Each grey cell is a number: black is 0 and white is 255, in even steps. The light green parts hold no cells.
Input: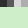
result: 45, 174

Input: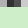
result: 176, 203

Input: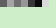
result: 95, 217

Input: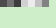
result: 76, 130

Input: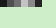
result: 24, 36

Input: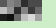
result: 89, 163
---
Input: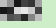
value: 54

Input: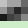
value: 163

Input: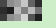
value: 100

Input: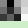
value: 165

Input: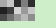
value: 125

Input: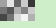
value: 203

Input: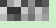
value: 65

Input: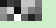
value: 196

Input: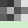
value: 136
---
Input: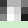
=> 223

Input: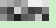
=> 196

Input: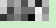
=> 225

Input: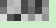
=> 204

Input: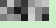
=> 138

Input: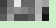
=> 188

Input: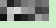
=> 160
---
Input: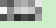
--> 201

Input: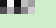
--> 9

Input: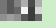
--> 103

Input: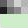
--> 210

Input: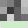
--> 97

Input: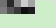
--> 137

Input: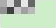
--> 102

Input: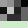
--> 32
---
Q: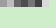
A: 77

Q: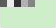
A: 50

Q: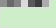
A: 218

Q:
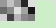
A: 223

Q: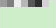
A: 183

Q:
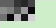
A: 81

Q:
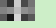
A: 187
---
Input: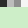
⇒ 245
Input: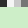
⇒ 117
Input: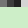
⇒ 212
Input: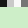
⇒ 117
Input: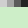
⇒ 35
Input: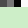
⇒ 250
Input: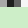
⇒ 246
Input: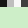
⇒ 63
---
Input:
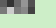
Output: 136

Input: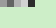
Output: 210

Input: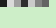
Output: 130

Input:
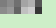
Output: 206

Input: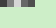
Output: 103

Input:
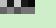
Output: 117
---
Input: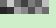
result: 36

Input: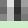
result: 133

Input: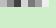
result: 189

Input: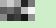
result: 136

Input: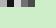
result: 178

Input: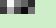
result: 55

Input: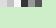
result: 221

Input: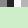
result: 137

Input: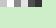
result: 198
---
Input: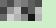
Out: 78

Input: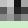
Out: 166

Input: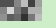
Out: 160

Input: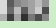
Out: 149

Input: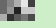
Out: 63

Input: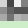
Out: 128

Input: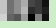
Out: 17
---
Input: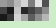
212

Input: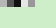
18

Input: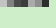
75

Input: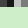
195

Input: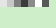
125

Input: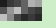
70

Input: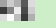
189
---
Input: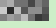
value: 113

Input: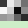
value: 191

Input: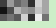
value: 102

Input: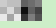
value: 191

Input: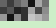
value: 100

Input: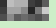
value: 177

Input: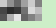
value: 101

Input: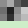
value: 96
